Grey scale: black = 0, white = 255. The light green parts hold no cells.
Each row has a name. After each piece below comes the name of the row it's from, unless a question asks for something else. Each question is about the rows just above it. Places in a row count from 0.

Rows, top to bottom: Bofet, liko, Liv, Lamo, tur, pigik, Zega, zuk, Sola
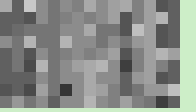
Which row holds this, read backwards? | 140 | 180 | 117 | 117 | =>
Lamo
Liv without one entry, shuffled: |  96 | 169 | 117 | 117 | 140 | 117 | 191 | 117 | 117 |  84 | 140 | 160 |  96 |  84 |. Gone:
| 107 |
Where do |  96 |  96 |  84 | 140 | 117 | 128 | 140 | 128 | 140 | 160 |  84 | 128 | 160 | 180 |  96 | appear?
liko

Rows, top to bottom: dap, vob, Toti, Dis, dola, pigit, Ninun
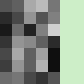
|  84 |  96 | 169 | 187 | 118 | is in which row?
dap
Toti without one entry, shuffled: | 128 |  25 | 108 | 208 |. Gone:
| 34 |
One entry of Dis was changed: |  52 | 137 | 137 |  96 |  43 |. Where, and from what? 1, | 148 |

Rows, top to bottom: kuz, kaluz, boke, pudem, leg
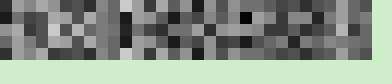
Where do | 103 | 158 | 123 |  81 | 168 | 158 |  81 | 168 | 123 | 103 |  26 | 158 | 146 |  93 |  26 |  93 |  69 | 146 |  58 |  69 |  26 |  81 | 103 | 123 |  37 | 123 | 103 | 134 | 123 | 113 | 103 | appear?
pudem
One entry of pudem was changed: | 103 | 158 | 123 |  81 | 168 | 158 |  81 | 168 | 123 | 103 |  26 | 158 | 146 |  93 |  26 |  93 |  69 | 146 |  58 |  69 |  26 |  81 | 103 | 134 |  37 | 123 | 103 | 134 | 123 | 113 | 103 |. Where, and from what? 23, | 123 |
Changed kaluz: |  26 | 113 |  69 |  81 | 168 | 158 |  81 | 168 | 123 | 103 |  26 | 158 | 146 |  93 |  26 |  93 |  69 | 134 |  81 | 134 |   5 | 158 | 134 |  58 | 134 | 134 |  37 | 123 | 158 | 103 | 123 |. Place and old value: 18, | 93 |

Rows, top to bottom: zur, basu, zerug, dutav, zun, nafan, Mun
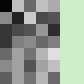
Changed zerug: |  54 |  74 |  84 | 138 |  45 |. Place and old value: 3, | 150 |
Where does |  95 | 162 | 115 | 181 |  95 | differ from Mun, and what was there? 4, | 105 |
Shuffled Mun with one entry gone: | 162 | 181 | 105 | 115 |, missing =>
| 95 |

